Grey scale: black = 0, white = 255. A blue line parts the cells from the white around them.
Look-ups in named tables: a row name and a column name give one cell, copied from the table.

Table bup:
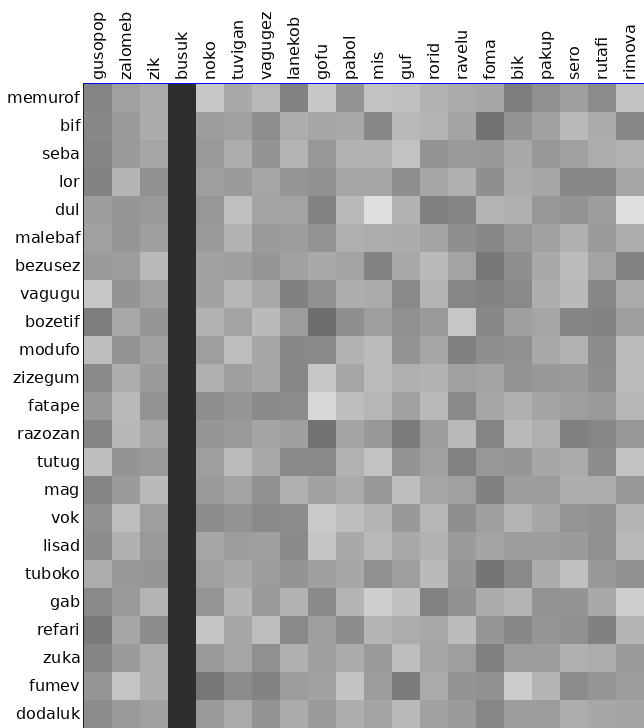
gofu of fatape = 215
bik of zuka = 156
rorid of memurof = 178
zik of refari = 141
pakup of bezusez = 168
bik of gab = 179
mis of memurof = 194
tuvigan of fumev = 140
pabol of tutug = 178
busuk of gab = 46
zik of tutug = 153
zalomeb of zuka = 154
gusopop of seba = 132
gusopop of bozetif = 126
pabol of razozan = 164
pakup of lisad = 157
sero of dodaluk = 173
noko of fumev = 119
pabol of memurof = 147
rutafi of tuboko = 152
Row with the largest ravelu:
bozetif

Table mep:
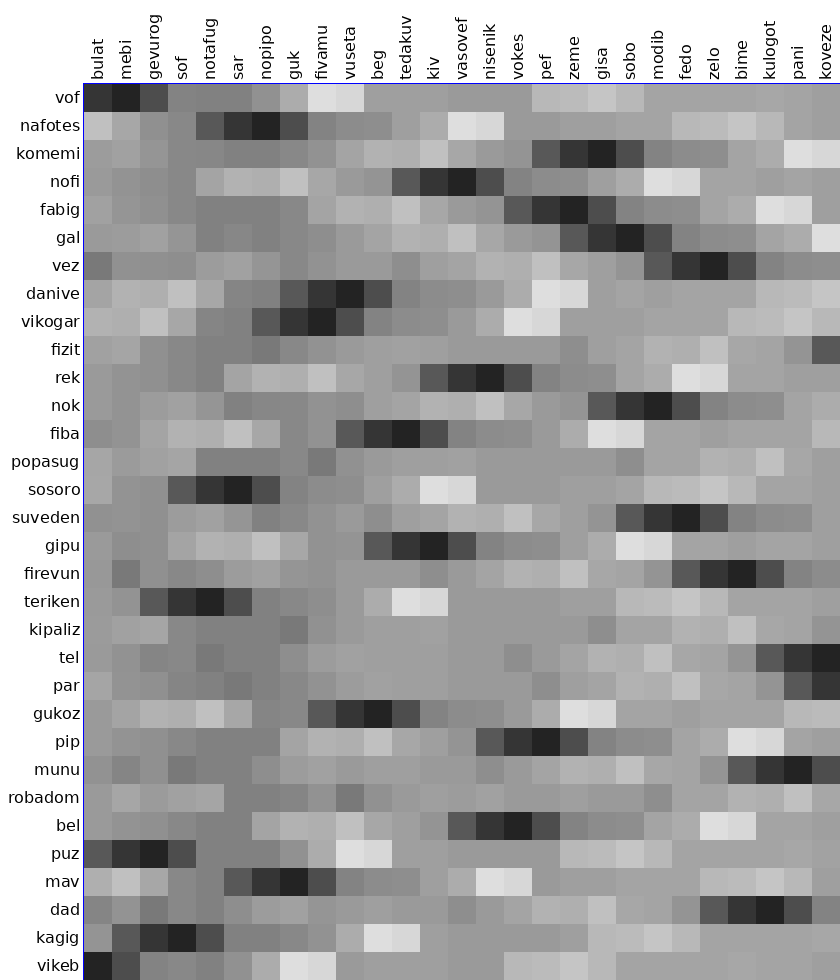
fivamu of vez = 146
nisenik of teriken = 154
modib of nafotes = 164
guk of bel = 178
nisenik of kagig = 154
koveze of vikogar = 184
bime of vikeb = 167
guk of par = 136
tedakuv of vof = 159
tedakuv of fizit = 161
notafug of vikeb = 129
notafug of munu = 129
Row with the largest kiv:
sosoro

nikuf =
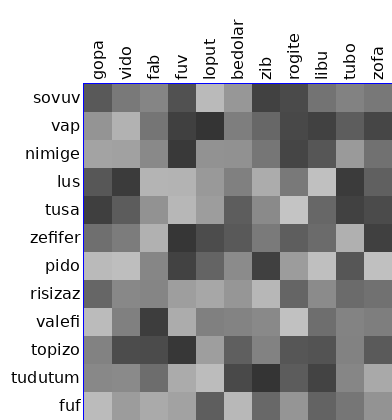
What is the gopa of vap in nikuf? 148
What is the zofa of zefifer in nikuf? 64
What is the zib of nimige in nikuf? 118
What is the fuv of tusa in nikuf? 183
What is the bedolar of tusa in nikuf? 93
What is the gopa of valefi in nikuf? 187
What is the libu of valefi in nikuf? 110
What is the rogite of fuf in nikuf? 149
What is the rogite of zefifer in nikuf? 94
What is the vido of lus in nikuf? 59

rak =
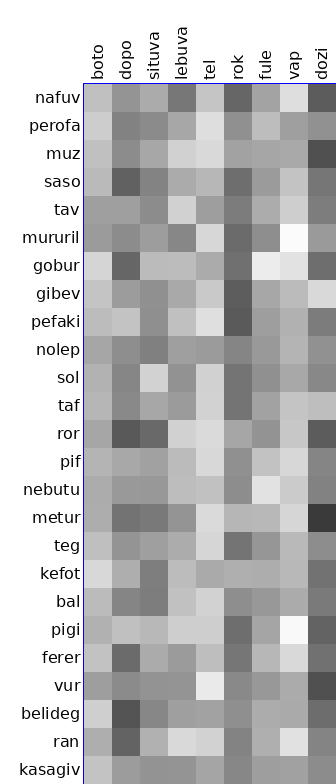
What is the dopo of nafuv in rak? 148
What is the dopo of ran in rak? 99
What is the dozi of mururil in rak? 154
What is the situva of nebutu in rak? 152
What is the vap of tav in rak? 206
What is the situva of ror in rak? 105
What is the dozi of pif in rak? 133

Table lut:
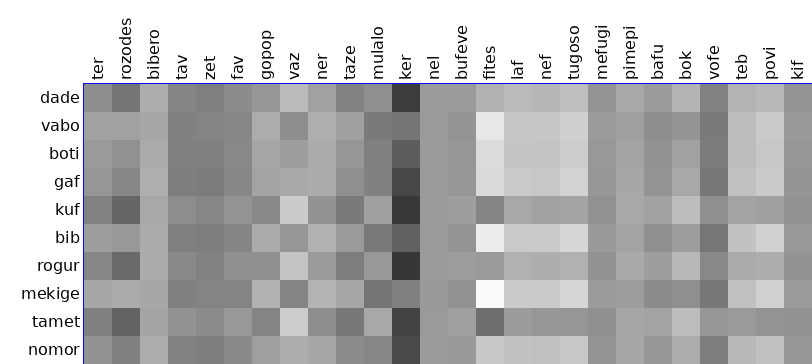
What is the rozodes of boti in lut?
145
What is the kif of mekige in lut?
154
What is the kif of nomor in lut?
150
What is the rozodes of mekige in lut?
171
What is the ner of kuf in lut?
147
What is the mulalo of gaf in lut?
129
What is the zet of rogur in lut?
130
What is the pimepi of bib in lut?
163
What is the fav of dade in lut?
140
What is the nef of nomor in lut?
192
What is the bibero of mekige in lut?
167
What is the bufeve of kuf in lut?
158
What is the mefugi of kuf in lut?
145
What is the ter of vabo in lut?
162
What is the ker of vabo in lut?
117
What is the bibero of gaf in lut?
175
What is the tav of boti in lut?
129
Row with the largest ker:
mekige

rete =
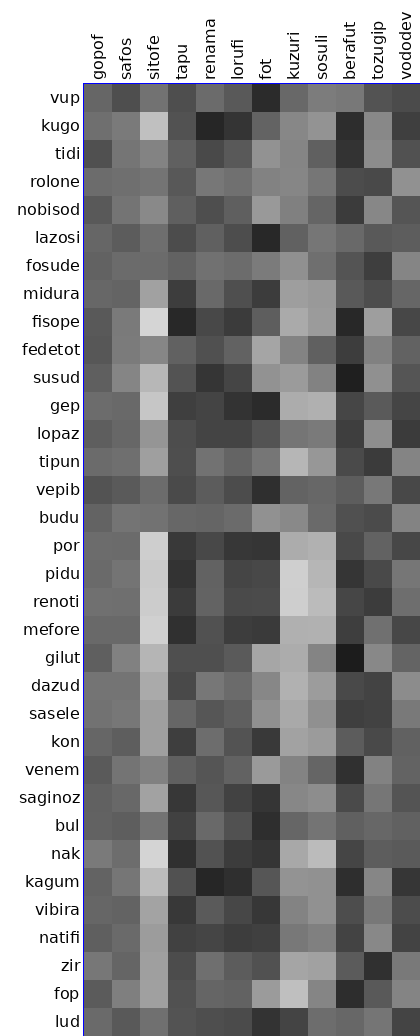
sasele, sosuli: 144
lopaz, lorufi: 68
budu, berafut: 80
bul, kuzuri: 102
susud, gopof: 95
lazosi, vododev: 93
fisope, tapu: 40
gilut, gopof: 95
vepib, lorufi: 76
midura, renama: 105
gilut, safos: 129
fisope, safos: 122
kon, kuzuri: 162
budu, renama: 101
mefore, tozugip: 112
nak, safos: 109
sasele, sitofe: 159
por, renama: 72
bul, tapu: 65

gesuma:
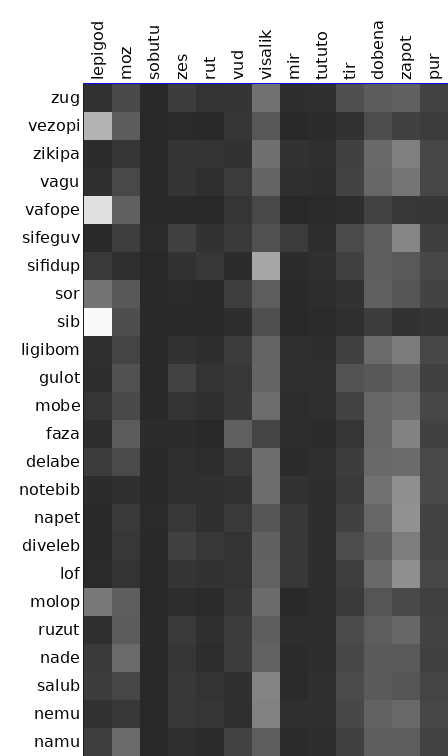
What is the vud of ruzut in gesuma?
61
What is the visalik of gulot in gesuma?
101
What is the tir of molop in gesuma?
58
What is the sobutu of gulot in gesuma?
41
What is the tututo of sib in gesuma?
43
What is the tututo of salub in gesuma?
48
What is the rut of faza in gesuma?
41
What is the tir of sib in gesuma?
47
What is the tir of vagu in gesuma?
67
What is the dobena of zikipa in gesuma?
105
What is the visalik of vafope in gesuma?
72
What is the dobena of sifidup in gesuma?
94
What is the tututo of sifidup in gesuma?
48
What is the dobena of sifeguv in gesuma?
93
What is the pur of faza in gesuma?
65
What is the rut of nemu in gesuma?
53
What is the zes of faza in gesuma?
44
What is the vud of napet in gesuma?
57

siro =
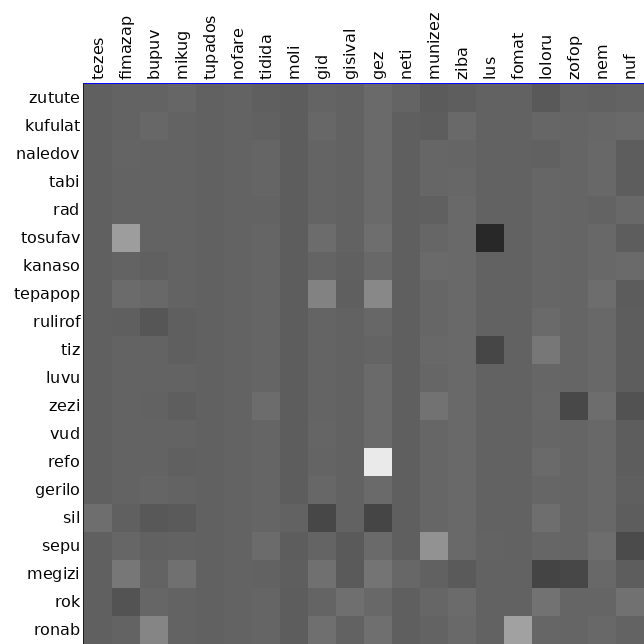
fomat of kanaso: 98
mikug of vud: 99
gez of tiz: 100
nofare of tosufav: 99
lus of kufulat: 98
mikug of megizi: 112
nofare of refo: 99
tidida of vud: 101
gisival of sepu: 90
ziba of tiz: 105
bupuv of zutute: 99
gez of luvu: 106
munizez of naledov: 102
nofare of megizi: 99
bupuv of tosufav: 99
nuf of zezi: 82
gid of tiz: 100
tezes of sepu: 96
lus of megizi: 98

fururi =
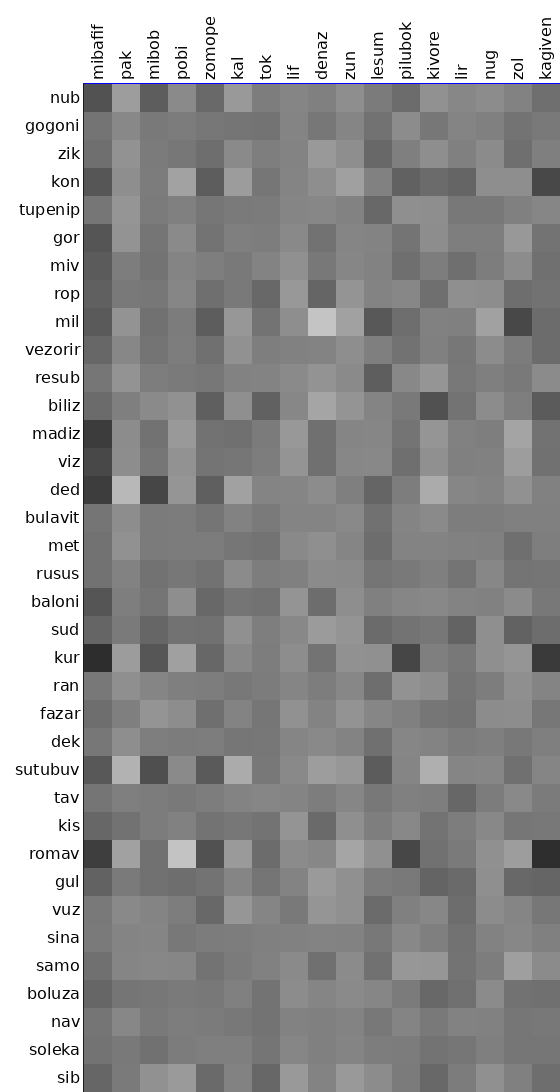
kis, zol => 118
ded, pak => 184
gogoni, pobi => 124
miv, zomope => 126
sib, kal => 130
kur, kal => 136
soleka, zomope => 127
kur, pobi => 160
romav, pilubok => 71
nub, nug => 140

